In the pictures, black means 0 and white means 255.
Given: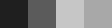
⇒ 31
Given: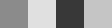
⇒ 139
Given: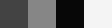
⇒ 67
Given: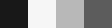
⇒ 24
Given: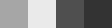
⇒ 166
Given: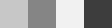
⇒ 199
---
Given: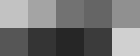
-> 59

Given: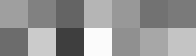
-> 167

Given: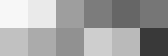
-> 186

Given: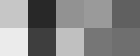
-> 118

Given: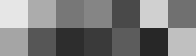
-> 39

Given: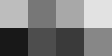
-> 58

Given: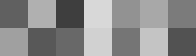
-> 196

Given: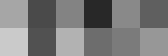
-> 123

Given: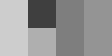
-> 126

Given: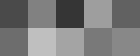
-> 121
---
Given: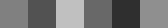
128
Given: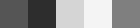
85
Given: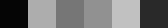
5
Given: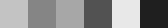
195
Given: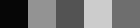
6
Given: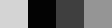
212
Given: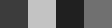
60
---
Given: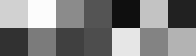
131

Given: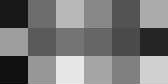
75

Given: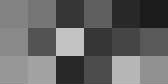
69

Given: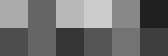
115

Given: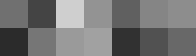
81

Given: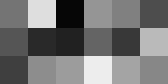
56

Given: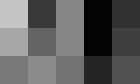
4

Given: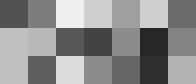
39
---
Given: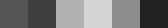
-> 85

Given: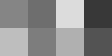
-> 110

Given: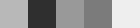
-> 153

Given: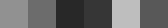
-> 88

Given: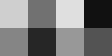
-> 83

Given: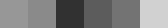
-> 115
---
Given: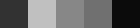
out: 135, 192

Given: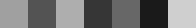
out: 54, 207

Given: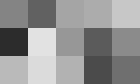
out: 151, 226

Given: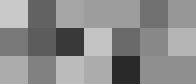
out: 195, 201

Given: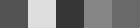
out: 54, 222

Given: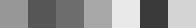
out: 168, 233

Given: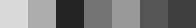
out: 116, 218
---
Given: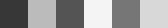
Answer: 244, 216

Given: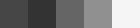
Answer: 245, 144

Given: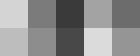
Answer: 219, 212

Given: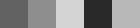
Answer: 212, 184

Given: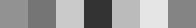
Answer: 229, 202

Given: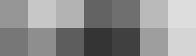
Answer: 221, 213

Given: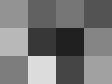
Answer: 220, 184

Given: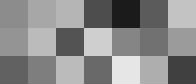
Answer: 230, 207
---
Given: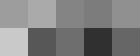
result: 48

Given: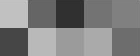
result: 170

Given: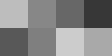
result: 204

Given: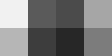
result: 39

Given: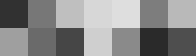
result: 42

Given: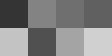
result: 164
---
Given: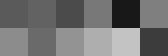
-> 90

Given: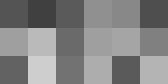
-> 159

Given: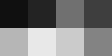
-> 16

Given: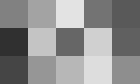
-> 48

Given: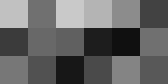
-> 59

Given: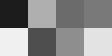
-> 28

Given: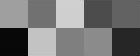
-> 159

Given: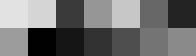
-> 226

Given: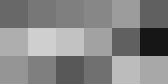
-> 174

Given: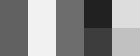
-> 97
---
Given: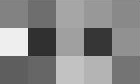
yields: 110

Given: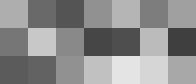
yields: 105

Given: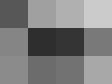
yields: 160

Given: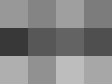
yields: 132

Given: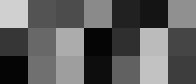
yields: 83

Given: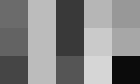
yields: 188
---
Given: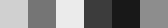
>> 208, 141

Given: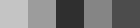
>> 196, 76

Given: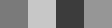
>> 122, 150

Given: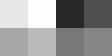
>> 231, 133

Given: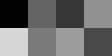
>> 3, 73

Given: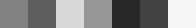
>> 130, 247

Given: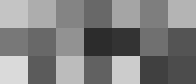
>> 196, 76

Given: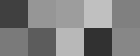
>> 64, 135

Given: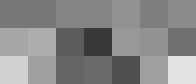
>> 119, 227
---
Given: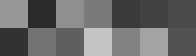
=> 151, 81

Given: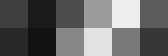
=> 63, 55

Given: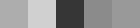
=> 173, 153

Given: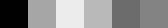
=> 1, 131

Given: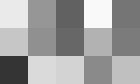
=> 234, 192

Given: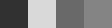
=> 49, 132

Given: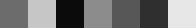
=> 108, 231

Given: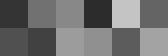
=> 52, 163

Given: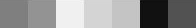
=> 127, 82
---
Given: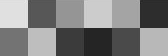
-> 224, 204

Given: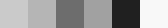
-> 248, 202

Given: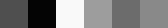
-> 249, 157

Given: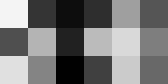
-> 244, 224

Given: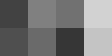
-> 210, 196

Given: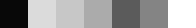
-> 255, 219

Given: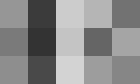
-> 211, 204
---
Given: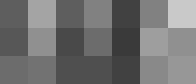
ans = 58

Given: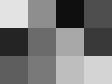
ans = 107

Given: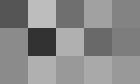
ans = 176

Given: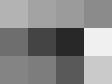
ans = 68

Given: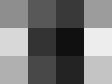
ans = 51

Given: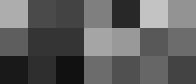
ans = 153
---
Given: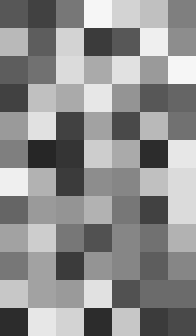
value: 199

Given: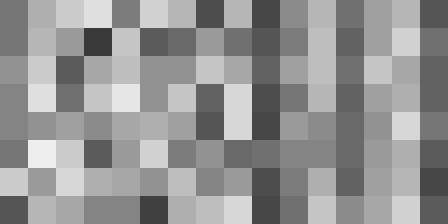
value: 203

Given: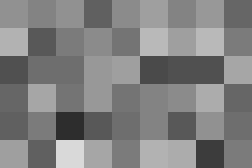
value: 96

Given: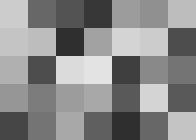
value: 150

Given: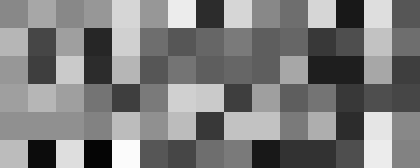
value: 144

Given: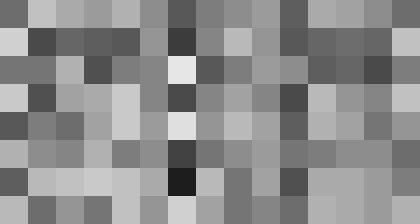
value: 94

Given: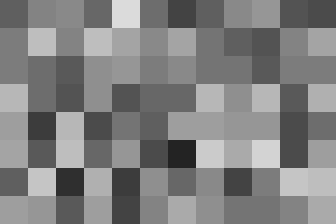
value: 95
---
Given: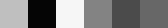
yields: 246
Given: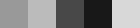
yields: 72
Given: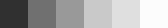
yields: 153
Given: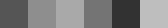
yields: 169
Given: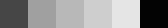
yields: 184
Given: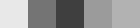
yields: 63
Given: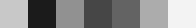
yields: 145
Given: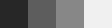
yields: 135
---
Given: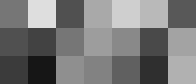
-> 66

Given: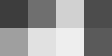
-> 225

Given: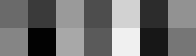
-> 2

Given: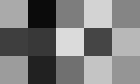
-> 56

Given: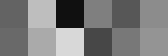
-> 170

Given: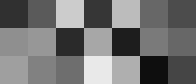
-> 151

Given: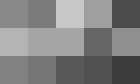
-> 165
